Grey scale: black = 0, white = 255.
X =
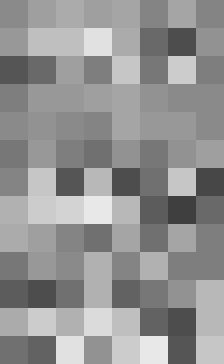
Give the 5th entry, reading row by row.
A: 165
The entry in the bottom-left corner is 112
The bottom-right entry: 198
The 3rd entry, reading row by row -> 171
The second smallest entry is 71
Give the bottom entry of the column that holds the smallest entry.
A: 85
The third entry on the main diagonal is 159
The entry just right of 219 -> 191
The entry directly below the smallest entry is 165
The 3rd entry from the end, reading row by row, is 232
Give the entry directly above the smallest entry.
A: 198
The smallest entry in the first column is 85
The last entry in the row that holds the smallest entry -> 105
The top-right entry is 132
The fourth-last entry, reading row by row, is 204
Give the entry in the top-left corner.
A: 138
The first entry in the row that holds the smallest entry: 177
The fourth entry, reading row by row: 159
